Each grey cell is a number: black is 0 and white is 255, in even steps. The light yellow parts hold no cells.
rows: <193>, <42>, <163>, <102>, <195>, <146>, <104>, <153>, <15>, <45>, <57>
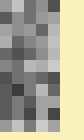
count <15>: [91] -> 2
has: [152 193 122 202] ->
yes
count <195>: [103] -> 2
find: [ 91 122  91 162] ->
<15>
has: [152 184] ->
no
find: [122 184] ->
<153>
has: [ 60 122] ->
yes

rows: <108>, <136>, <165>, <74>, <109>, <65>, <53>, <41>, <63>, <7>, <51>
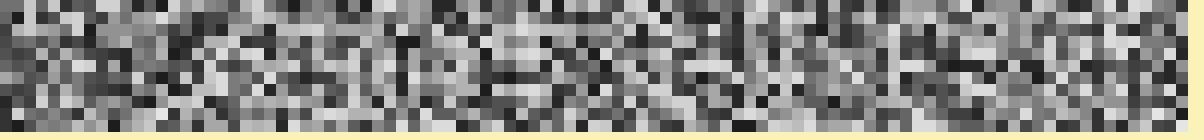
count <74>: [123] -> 7
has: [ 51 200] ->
yes

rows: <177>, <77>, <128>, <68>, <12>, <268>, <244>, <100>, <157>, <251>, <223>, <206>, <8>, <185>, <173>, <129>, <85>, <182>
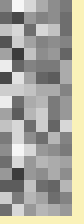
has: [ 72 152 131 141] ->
yes
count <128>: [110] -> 2
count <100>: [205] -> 2

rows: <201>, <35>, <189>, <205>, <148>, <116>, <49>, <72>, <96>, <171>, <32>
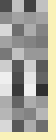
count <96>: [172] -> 2
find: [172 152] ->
<96>
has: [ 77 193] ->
yes
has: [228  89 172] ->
no

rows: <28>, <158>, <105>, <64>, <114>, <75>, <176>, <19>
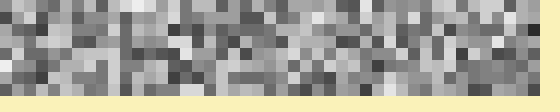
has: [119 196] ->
no
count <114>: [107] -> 6
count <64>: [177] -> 6

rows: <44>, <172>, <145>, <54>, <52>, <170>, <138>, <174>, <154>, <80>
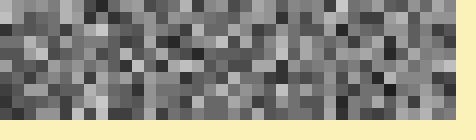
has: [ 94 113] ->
yes
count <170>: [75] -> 4
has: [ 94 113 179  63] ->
yes
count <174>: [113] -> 9
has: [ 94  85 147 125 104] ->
yes
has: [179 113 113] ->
yes

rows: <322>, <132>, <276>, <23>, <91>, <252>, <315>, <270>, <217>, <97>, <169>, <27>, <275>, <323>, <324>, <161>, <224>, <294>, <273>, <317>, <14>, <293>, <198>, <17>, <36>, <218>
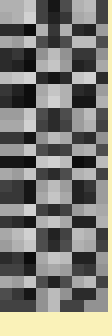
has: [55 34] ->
yes
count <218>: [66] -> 5

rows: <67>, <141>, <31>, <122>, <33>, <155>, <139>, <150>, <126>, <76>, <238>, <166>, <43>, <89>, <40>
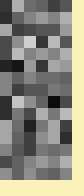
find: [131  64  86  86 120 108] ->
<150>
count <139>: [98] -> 2
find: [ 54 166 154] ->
<155>
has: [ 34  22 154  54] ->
yes
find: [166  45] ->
<166>

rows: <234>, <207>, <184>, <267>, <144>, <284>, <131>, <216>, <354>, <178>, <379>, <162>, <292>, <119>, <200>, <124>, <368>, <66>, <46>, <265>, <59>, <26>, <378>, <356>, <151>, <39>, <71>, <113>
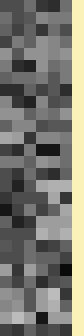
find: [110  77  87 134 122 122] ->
<207>
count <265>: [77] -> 3
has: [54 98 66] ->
yes
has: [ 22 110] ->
yes
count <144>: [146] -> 4
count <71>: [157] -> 4
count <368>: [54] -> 2

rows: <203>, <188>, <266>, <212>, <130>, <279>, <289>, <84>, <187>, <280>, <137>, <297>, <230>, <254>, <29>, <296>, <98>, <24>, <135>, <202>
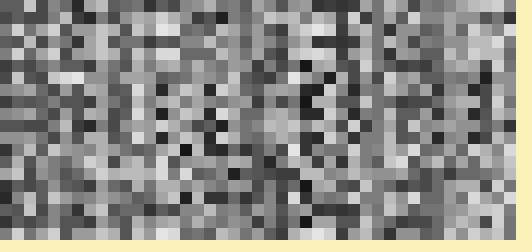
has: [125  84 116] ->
no
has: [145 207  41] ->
no
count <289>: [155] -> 2
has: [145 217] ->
yes
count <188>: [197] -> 1

